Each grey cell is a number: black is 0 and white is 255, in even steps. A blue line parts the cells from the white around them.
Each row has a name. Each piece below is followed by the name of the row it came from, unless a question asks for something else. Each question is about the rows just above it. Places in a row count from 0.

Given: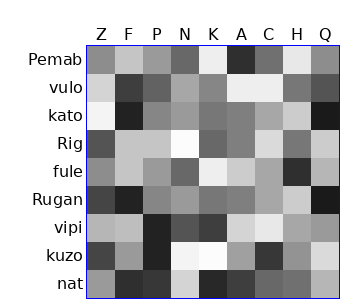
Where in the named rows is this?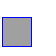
kuzo, 5
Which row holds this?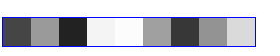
kuzo

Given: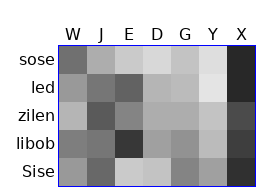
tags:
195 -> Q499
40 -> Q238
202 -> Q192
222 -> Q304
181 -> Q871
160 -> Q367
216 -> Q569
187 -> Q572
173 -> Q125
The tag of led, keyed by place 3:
Q871
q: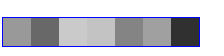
Sise
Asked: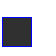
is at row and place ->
Sise, 6
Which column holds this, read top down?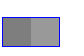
W
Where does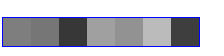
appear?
libob
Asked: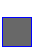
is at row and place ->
Sise, 1
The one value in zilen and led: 181

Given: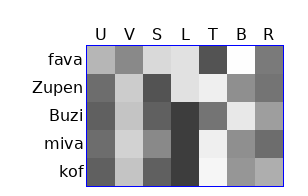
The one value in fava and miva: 137
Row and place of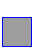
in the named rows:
Buzi, 6
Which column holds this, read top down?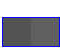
S
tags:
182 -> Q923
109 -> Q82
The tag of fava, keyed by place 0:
Q923
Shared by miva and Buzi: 61
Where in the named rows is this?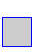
Zupen, 1

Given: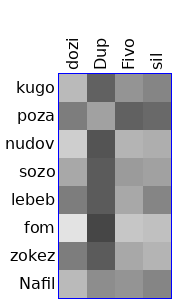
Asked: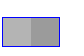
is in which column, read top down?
Fivo
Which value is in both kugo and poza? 97
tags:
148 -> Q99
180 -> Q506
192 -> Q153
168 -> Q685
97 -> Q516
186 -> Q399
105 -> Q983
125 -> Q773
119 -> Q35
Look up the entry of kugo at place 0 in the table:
Q399
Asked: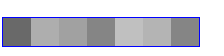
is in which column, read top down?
sil
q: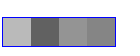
kugo
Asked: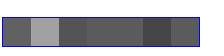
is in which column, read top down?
Dup

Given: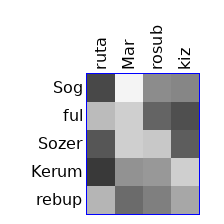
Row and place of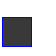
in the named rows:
Kerum, 0
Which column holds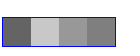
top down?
rosub
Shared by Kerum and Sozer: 207
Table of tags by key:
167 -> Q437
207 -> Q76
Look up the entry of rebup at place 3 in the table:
Q437
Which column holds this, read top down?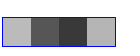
ruta
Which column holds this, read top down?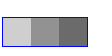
Mar

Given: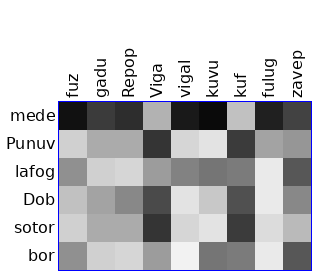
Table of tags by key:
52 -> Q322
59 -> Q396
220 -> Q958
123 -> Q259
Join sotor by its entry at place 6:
Q396
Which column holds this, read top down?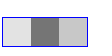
kuvu
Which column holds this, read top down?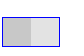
kuvu

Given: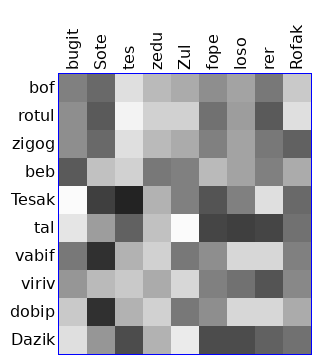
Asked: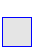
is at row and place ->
tal, 0
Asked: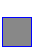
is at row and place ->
viriv, 8
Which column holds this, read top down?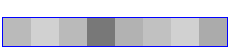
zedu
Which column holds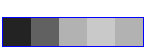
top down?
tes
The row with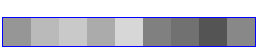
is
viriv
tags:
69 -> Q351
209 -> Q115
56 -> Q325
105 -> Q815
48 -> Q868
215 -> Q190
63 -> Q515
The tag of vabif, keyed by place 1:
Q868

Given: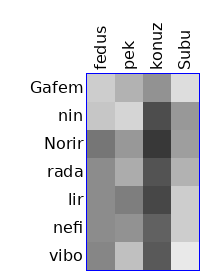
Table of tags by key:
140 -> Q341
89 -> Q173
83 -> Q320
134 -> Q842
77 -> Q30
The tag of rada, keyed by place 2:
Q320
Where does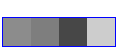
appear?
lir
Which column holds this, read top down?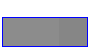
fedus
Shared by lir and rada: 140

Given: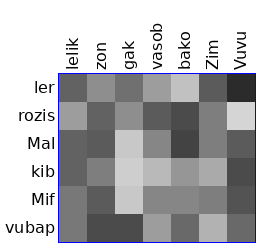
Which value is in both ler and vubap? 157
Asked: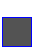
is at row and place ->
Mif, 6
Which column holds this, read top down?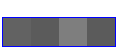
zon
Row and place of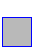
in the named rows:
kib, 3
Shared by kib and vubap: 75

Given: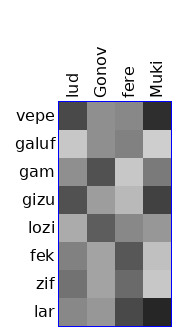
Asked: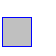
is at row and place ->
fek, 3
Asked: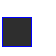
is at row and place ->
vepe, 3
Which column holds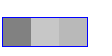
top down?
fere
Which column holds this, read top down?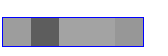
Gonov
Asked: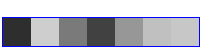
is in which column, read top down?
Muki
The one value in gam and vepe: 143

